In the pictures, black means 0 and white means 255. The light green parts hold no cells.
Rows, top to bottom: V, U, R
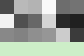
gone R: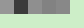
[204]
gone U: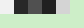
[103]
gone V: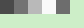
[179]
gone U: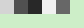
[32]
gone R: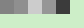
[136]
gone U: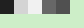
[40]

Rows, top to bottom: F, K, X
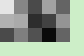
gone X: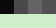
[127]
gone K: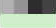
[170]
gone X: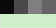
[81]
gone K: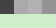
[45]

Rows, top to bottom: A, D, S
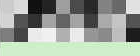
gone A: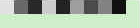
[218]
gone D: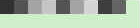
[170]
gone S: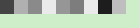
[240]

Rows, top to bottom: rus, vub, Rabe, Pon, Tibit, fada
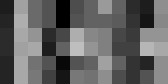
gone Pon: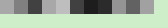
[182]
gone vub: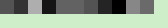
[91]
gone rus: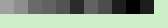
[154]
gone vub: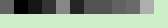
[91]

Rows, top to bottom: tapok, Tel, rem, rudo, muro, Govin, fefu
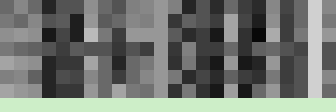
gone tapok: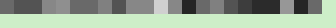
[69]
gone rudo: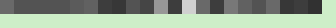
[128]
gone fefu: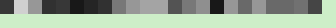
[158]
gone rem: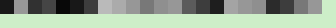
[208]
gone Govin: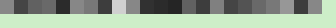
[77]
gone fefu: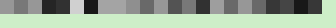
[113]

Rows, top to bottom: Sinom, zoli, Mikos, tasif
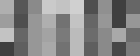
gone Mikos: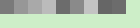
[163]
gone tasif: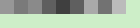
[71]
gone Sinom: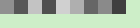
[202]
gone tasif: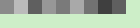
[71]
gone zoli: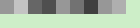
[157]
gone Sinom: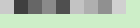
[87]

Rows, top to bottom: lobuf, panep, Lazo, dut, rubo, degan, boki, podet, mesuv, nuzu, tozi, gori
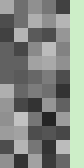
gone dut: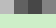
[138]
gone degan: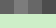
[90]
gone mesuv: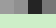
[194]
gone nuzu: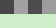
[84]
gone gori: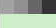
[59]

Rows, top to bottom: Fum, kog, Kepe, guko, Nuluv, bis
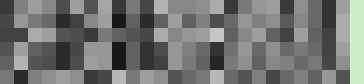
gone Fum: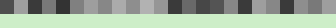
[165]
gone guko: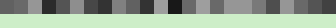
[113]
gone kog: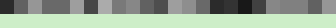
[90]

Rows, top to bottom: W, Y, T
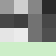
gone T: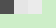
[114]
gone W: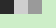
[134]
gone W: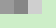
[42]
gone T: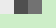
[229]
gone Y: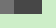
[63]

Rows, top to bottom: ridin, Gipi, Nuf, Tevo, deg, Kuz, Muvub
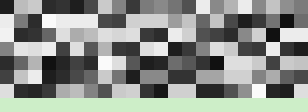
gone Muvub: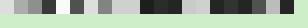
[23]
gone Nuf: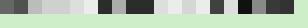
[242]
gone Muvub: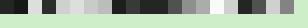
[51]
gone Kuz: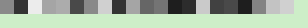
[95]
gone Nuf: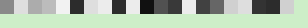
[214]
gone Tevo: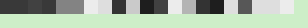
[228]

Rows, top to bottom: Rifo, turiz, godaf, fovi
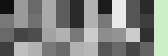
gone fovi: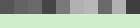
[190]
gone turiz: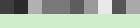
[113]
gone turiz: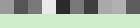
[113]
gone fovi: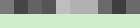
[183]

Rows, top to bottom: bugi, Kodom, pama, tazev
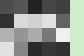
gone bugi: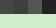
[77]
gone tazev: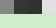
[41]
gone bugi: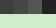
[77]
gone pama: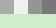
[178]
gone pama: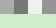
[178]

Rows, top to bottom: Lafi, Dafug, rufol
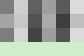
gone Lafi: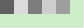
[90]
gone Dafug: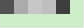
[165]
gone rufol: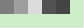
[213]

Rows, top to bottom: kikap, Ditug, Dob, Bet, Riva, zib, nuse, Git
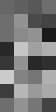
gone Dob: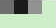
[138]
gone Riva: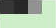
[47]
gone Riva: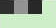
[54]

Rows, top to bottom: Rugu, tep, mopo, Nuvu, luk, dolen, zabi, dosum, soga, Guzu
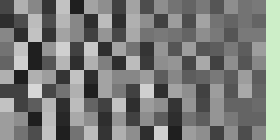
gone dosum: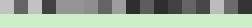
[182]
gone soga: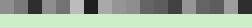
[39]
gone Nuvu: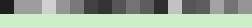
[201]
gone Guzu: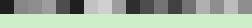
[52]
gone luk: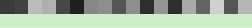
[127]
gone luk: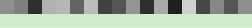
[58]
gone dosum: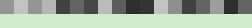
[107]

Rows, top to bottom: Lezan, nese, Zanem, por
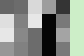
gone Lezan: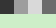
[102]
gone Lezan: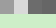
[52]
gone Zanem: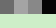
[231]
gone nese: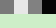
[223]
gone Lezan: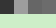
[217]
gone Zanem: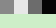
[164]
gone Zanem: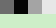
[136]

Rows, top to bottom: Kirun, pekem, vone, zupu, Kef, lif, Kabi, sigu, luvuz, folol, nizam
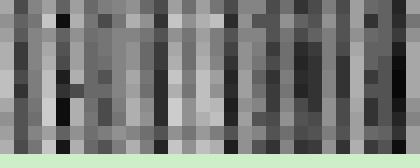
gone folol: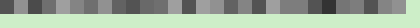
[153]
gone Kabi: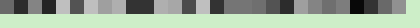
[59]
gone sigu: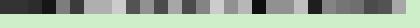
[139]
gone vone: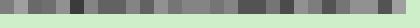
[90]
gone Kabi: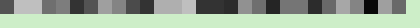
[59]
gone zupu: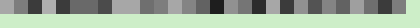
[67]
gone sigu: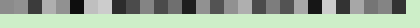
[183]

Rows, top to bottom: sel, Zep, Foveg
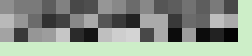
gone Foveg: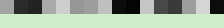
[20]
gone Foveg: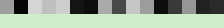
[163]
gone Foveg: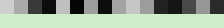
[212]
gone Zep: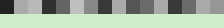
[65]
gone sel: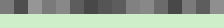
[114]
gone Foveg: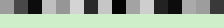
[20]
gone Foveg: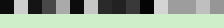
[163]

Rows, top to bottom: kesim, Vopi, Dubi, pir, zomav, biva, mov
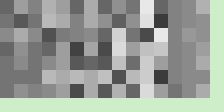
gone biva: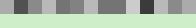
[192]
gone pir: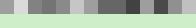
[165]
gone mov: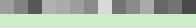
[144]
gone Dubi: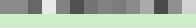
[152]
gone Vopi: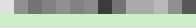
[96]
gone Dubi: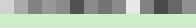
[123]
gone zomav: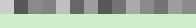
[109]

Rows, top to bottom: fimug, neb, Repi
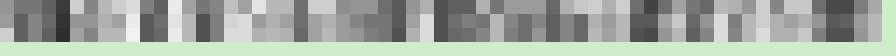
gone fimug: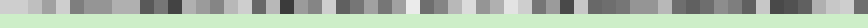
[169]
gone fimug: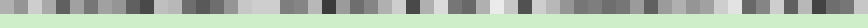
[141]
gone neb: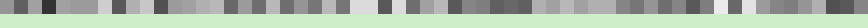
[212]
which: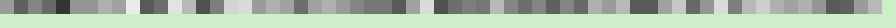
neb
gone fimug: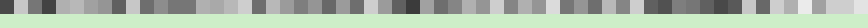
[191]

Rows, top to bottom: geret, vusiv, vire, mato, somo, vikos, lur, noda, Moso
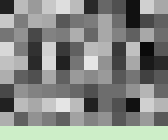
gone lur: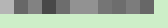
[80]
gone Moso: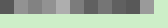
[162]
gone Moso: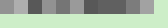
[130]
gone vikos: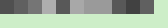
[138]

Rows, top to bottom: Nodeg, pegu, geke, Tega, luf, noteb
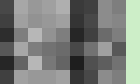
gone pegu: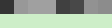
[134]
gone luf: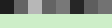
[80]
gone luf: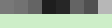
[94]

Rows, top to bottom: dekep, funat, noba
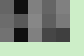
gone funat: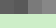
[108]
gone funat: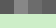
[122]
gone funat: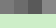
[95]

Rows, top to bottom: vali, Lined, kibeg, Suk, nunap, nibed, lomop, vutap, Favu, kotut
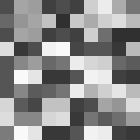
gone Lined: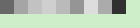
[200]
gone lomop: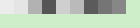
[98]
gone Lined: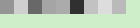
[200]

